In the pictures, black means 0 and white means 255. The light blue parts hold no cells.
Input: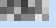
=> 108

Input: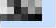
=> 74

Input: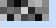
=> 166

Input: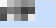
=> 151

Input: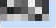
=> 210

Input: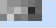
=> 116

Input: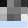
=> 105

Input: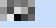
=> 9
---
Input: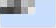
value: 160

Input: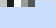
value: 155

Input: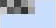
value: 50

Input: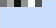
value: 247

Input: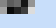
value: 63

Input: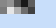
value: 109

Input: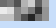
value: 109

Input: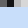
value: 187

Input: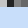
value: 130
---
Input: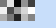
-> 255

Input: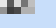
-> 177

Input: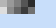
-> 112

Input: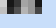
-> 69

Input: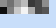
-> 85

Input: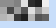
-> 206

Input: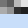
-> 31

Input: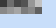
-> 96

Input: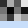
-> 18
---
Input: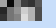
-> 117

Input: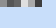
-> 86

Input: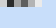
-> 43

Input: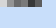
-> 148

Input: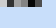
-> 50

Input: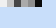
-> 197

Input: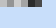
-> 148

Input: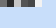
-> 43

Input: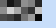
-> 64
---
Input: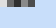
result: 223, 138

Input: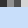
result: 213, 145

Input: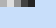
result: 222, 178

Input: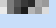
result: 234, 219

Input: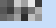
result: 232, 204

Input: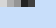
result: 214, 175

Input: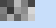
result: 214, 200

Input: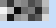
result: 244, 216

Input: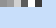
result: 254, 209

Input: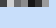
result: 209, 155
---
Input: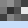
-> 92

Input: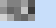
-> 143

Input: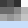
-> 196

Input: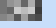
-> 74

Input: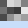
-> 159

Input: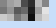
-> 214
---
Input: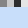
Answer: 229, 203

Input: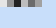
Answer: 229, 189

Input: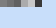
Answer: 200, 171

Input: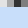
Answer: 227, 169

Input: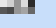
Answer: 232, 220

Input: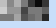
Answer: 205, 191

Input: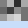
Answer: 214, 198

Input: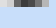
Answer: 223, 208

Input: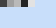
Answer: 226, 185
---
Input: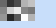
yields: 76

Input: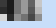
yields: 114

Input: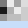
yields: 164

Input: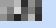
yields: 185

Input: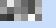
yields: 148

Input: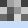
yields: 186

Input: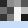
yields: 157
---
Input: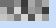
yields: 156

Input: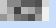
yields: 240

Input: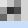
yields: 212

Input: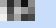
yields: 74

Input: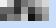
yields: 155

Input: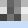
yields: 208

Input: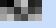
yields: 177
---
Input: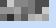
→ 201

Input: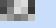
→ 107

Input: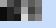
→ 80

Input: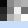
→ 138

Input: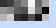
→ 66

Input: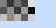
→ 54

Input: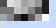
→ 221
